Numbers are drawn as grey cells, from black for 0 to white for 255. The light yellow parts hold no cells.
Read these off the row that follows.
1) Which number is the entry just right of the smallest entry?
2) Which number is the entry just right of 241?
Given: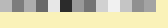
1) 153
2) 197

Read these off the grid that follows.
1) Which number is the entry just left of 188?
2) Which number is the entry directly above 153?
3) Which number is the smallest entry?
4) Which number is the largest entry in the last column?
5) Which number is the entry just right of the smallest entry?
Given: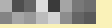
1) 153
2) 101
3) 58
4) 110
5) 165

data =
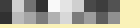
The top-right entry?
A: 82
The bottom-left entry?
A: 49
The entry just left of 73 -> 207
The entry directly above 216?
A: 228
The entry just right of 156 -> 93
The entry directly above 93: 61

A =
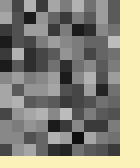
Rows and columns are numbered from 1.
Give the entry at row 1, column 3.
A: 178
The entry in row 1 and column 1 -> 148
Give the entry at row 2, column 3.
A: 27
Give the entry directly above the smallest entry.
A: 136
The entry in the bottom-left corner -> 70
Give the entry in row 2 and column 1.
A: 166
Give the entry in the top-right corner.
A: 90
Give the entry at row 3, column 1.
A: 58
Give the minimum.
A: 15
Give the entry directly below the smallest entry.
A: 113
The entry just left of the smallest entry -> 157
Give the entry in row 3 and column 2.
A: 81
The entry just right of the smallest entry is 166
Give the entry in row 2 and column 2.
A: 81
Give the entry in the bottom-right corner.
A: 58
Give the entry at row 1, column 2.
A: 70
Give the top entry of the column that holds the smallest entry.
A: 178

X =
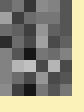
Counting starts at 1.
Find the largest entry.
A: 192
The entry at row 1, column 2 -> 118
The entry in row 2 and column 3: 108
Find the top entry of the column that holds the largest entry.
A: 54
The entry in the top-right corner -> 85
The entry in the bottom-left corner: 139
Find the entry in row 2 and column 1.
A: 161
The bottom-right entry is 118
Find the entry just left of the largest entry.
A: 181
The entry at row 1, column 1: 97
